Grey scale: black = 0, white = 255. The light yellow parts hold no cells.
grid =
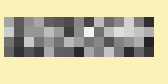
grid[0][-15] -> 165
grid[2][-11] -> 150
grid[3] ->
[100, 50, 84, 60, 170, 96, 95, 40, 166, 126, 196, 121, 42, 103, 55]
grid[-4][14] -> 45
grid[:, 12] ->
[210, 212, 147, 42]
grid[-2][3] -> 117
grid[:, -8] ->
[136, 139, 158, 40]
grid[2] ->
[114, 63, 201, 117, 150, 116, 185, 158, 117, 135, 83, 130, 147, 173, 36]
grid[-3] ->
[204, 90, 151, 150, 189, 155, 62, 139, 243, 115, 189, 221, 212, 194, 175]
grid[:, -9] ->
[76, 62, 185, 95]
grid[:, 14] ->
[45, 175, 36, 55]
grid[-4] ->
[165, 92, 143, 165, 96, 87, 76, 136, 71, 188, 108, 135, 210, 123, 45]

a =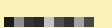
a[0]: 27
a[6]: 51
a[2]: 53
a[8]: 71

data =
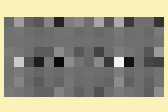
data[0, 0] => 106
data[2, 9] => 110
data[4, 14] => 69
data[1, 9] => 104
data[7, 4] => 99
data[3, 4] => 92
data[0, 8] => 111
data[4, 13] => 108
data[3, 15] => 155
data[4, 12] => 17
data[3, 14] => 86
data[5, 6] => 115
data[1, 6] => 115
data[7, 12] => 115
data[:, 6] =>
[125, 115, 113, 116, 140, 115, 118, 115]
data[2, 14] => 110
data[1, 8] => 111
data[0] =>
[106, 157, 98, 87, 133, 35, 125, 135, 111, 166, 85, 170, 58, 111, 111, 51]
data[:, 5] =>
[35, 114, 113, 139, 10, 107, 100, 129]
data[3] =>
[122, 118, 110, 91, 92, 139, 116, 88, 107, 67, 109, 125, 117, 111, 86, 155]
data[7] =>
[120, 117, 111, 98, 99, 129, 115, 97, 109, 82, 110, 123, 115, 111, 95, 140]
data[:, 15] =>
[51, 120, 115, 155, 65, 113, 115, 140]
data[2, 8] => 112
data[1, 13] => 112
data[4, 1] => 203
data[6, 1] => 131
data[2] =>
[114, 114, 112, 109, 111, 113, 113, 111, 112, 110, 111, 116, 111, 113, 110, 115]
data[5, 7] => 109
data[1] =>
[114, 117, 110, 105, 109, 114, 115, 107, 111, 104, 110, 120, 110, 112, 105, 120]
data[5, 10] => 107

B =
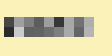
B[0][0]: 71
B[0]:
[71, 159, 126, 93, 158, 55, 167, 114, 174]
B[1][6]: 169
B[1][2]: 97

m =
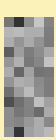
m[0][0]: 118
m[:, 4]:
[131, 125, 123, 168, 195, 119, 125, 125, 161, 170, 137, 186]
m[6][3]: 139
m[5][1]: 103
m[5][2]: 162
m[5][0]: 172
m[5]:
[172, 103, 162, 115, 119]
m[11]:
[149, 53, 160, 172, 186]
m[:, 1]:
[50, 187, 149, 158, 177, 103, 175, 156, 111, 118, 133, 53]
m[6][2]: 169
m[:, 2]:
[143, 174, 170, 125, 120, 162, 169, 187, 131, 129, 152, 160]
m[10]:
[139, 133, 152, 172, 137]
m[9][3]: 107

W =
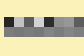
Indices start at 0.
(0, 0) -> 37
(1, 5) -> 124
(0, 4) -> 44
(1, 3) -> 120
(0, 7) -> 93

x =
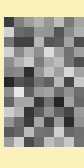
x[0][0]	60
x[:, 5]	[190, 85, 93, 162, 188, 160, 184, 110, 37, 98, 156, 208, 165]
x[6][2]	72
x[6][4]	97
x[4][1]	178
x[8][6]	163
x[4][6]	117
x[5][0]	130
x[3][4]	220
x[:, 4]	[150, 149, 87, 220, 171, 193, 97, 163, 116, 145, 66, 112, 189]
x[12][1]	208
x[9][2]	53
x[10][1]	109
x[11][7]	112
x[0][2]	157
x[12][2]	76
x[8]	[101, 165, 166, 57, 116, 37, 163, 104]
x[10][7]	145
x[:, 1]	[129, 106, 66, 137, 178, 137, 84, 232, 165, 180, 109, 102, 208]
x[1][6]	139
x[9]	[206, 180, 53, 94, 145, 98, 70, 156]
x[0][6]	120
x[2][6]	163
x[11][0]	88
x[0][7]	165
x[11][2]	186
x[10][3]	166

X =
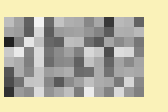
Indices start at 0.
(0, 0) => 189
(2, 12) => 156
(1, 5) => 155
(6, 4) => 135
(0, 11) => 185
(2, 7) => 186
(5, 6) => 174
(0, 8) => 135
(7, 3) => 219
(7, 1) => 154
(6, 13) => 136
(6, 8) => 191
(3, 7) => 128
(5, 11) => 166
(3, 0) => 201
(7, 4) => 147
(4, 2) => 127
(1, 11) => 175
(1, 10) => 91
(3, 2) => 132
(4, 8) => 194
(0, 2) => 97
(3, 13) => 128
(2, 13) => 118
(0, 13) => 99
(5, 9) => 172
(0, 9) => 167
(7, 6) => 191
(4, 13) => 164
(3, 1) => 234
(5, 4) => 157
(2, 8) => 111
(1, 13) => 185
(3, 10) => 77
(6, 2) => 196

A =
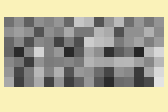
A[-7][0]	113
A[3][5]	151
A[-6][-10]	169
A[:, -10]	[103, 169, 123, 40, 134, 84, 62]
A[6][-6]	43
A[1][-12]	143
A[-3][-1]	183
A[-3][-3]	160
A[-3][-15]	118
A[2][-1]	155
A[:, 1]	[142, 158, 136, 42, 118, 72, 63]
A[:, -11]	[149, 127, 66, 151, 127, 176, 148]
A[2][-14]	80
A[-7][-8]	184
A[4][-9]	121
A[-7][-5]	185
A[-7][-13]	143
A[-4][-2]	184
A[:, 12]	[110, 144, 146, 116, 183, 136, 112]
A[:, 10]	[147, 170, 183, 49, 164, 70, 43]
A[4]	[136, 118, 60, 146, 123, 127, 134, 121, 180, 167, 164, 182, 183, 160, 135, 183]
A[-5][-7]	190
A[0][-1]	147
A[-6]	[144, 158, 144, 83, 143, 127, 169, 120, 120, 182, 170, 81, 144, 144, 177, 139]
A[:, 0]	[113, 144, 103, 101, 136, 149, 168]
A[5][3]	183

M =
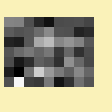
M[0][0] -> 132
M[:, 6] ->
[77, 80, 148, 103, 144, 97, 50]
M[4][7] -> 104
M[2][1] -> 29
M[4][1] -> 24
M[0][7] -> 79
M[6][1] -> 247
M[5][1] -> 1
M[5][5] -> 122
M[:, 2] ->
[79, 87, 88, 120, 46, 114, 63]
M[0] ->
[132, 130, 79, 39, 17, 75, 77, 79, 69]
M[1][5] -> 82
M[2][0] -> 35
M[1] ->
[92, 82, 87, 108, 138, 82, 80, 35, 43]
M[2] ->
[35, 29, 88, 169, 188, 134, 148, 131, 87]
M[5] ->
[30, 1, 114, 206, 153, 122, 97, 136, 102]
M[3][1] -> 106
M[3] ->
[84, 106, 120, 102, 119, 57, 103, 49, 75]

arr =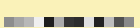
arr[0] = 141
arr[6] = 53
